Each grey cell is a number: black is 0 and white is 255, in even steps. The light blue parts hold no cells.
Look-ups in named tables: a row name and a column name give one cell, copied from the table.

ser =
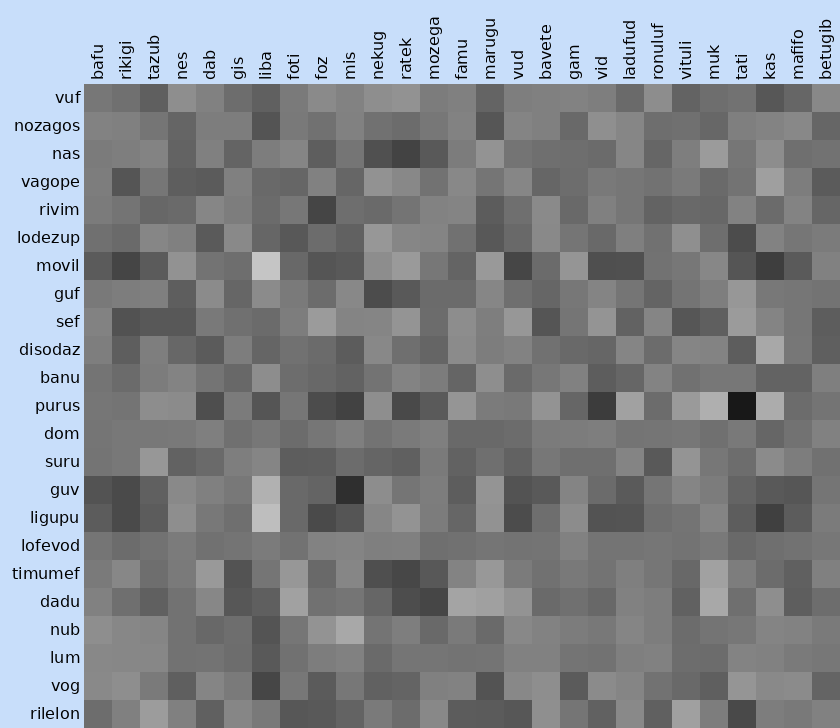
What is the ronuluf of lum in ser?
129
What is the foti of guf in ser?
122
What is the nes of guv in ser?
137
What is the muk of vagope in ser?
106
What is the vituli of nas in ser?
126
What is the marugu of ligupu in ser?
146
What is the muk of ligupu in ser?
132
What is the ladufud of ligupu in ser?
84
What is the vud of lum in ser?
129
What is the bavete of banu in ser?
119
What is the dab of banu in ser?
116
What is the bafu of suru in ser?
116
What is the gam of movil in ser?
149

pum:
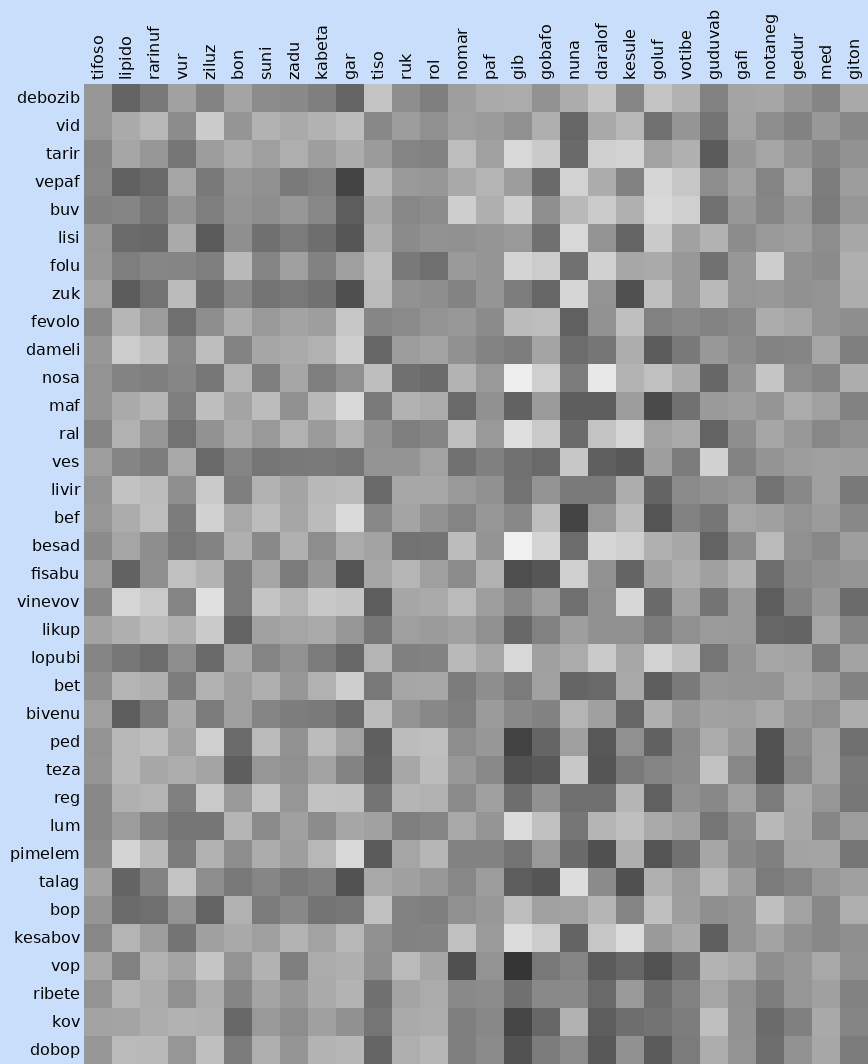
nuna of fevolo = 96
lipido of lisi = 107
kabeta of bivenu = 122
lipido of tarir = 166
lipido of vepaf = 97
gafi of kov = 146
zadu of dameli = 170
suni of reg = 196
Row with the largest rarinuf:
vinevov

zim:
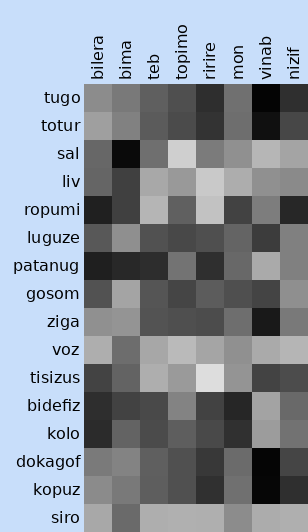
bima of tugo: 121
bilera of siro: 168
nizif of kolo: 114
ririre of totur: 51
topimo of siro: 176
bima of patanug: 40
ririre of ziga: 76
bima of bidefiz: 66
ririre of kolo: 73
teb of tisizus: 174
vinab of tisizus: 67
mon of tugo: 112
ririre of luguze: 79
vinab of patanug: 170
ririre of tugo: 46
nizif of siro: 175
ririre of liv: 201
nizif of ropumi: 39
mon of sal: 144
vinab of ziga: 25
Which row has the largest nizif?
voz

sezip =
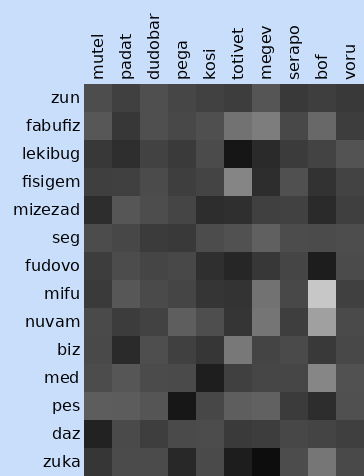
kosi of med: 30
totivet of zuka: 29
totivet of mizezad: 47
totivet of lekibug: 22
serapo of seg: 76
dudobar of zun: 79
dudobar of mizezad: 77
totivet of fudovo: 38
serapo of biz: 74
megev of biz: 68
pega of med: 74
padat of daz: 74
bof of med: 134
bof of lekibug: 67

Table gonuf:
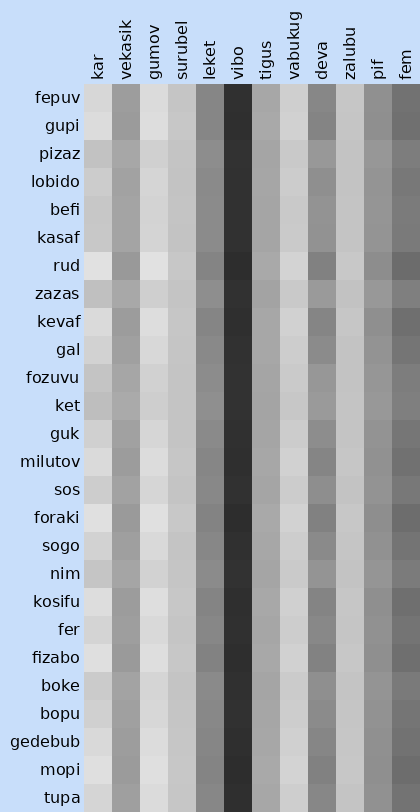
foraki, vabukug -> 210
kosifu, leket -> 132
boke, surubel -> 196
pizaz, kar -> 194
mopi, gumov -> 223
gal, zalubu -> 195
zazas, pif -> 152
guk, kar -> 208
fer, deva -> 136
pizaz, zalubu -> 195
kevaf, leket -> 133
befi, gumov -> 211
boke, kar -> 203
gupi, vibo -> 47

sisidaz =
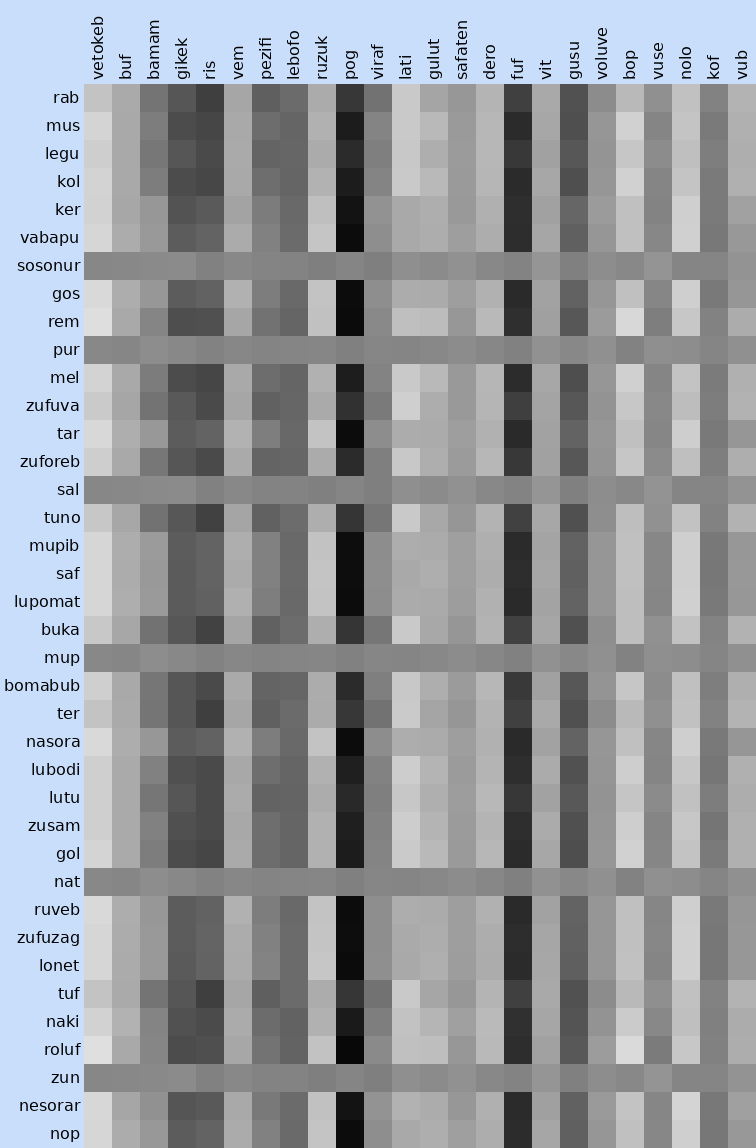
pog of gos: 12
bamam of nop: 152
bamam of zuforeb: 119
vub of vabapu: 152
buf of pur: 134
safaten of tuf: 151
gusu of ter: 80
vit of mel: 167
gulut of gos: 171
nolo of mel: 195
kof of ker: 122
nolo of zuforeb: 191
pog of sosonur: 133
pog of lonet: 11
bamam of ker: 151

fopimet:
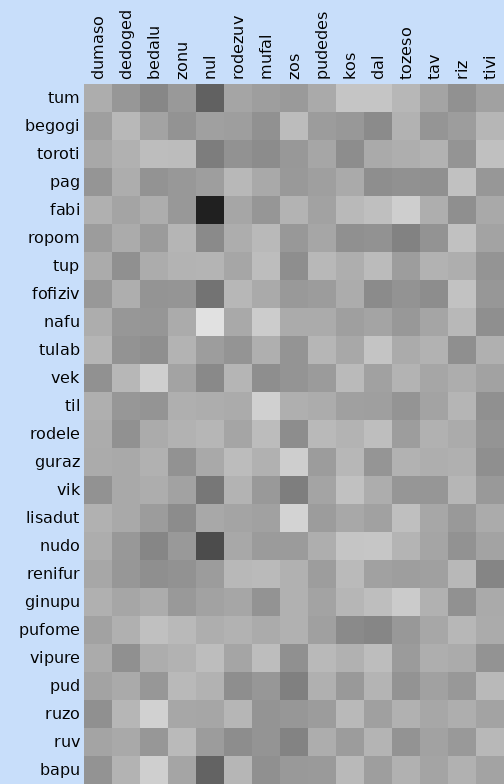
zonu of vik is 162
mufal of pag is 169
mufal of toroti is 140
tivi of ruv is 184
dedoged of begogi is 184
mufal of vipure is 189
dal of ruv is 180
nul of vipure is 189

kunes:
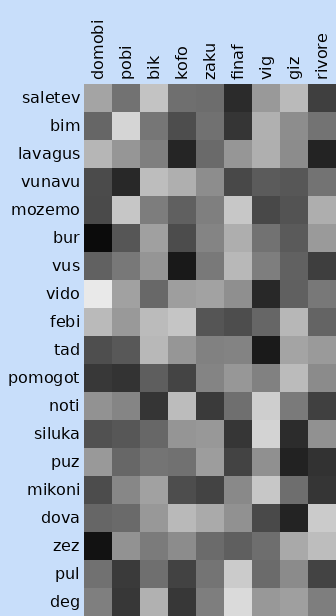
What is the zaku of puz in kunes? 157
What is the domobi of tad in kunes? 78
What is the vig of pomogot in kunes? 129
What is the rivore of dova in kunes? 203
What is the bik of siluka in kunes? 103
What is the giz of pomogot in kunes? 187
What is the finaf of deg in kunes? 218
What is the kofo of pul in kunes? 66
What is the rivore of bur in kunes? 154
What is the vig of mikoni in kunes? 199
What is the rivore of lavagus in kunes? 35
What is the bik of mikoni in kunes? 161
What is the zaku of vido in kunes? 162
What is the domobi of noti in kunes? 146
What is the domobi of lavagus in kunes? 182
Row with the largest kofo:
febi

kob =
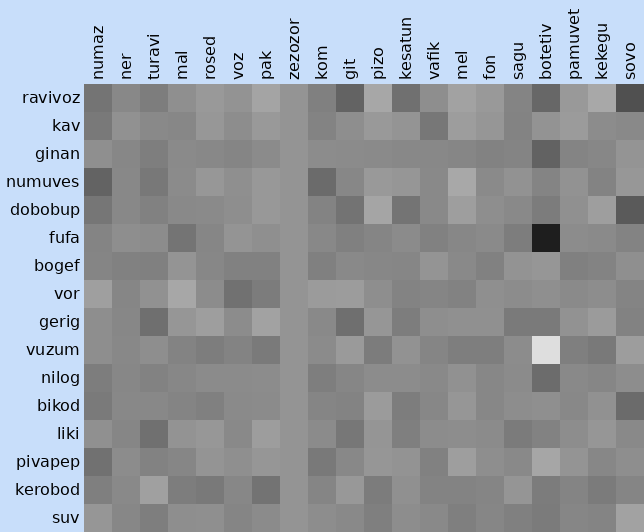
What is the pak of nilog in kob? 140
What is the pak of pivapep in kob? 150
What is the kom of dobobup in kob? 131
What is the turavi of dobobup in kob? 129
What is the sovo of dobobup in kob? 90
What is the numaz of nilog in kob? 125
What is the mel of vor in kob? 130
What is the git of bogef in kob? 137
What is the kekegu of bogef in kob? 131
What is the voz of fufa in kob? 148
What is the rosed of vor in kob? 140
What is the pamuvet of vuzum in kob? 127
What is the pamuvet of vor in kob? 138
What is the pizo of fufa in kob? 133
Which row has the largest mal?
vor

